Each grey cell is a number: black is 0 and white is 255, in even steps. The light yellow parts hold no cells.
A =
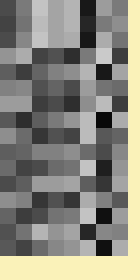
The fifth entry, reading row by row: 180
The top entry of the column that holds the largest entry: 156
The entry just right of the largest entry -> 61
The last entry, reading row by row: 172
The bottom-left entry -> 88
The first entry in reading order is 75
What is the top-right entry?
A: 122
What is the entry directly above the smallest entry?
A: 187
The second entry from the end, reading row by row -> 16
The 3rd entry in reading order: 195
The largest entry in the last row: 180
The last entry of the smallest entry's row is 172
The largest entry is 202
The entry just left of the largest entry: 122
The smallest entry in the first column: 67
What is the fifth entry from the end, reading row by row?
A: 135
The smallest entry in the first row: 24
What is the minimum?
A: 9
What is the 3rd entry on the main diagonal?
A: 195
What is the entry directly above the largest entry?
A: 172
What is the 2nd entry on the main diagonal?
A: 115
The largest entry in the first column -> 156

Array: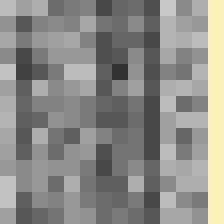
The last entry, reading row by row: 146
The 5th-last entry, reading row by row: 108
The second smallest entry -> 65
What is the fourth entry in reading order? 108
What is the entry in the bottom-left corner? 160
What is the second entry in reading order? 160
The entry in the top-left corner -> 188
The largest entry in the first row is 200
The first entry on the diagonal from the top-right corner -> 174
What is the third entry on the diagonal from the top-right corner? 180
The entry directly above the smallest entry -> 87
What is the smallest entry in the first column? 138
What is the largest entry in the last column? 188
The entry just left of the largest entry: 79
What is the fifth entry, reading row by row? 122
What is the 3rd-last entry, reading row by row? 167
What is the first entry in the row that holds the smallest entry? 194
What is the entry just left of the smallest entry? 95
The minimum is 50
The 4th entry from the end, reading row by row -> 87
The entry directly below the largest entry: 180

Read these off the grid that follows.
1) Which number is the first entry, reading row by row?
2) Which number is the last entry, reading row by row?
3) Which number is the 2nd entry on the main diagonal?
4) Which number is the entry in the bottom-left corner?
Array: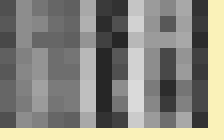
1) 80
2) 50
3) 141
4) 80

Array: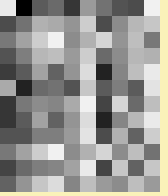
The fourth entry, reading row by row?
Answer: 106
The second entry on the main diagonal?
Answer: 114
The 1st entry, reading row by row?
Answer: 234
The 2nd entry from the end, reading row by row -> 190
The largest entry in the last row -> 220
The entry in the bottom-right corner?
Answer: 154
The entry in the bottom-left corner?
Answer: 98
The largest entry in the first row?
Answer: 241
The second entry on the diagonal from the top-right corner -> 183
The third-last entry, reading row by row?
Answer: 140
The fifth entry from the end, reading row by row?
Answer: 190
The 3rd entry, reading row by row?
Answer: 91
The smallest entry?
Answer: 0
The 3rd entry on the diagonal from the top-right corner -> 148

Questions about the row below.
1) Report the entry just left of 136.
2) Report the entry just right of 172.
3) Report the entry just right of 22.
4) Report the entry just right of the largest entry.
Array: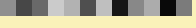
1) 22
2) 9
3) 136
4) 178

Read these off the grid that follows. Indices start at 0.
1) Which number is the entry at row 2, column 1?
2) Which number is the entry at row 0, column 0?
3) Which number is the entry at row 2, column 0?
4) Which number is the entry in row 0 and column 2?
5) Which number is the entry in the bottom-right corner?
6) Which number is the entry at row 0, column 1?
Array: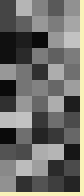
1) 29
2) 69
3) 16
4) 130
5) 36
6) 181

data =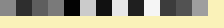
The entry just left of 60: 245
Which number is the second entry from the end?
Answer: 82
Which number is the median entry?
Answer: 94
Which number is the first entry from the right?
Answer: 158
